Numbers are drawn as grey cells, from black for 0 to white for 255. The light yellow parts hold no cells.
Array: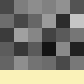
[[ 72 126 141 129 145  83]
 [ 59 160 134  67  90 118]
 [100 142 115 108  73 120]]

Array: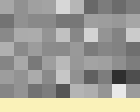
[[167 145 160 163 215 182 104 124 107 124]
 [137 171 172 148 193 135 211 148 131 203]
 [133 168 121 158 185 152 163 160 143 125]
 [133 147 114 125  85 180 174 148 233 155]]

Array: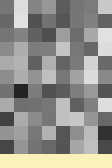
[[118 221 133 151  92 117 123 201]
 [117 131  97  79 157 109 169 225]
 [170 179  97 176 100 122 211 105]
 [114  35 124  81  92 125 153  83]
 [ 66 172 139 118 192 199 149 104]
 [ 70 149 115 104  84 167 191  72]]

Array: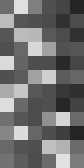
[[109 223 127  80  69  37]
 [ 85 187 184  89  76  49]
 [219 101  78  77  40  70]
 [170 198  88  79  55  47]
 [112  86  76 144 213 106]
 [104  83  79 192 178 107]]

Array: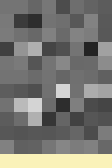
[[116 116 102 119  76 110  99  92]
 [123 113 104 129 106 131 125  88]
 [117 122  85 116 136 105 106 140]
 [ 93  87  79 113 213 113 172 163]
 [ 92 109 176  54 101  66  86  81]
 [129  96  98 118 134 124 129 104]]

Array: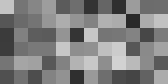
[[196 117 134 157  91 110  51 101  47 156 108 109]
 [ 59 129  93  91 148  52 199 117 119 131  71 123]
 [117 165 161  88 130 179 200 142 210 186 139  89]]
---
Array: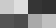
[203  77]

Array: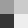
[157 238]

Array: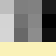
[190 114 141]

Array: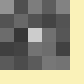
[147 104 204 109 115]

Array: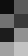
[13 57]

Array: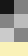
[ 22 188]

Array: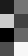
[27 65]

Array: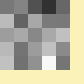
[120  99 136 192 117]
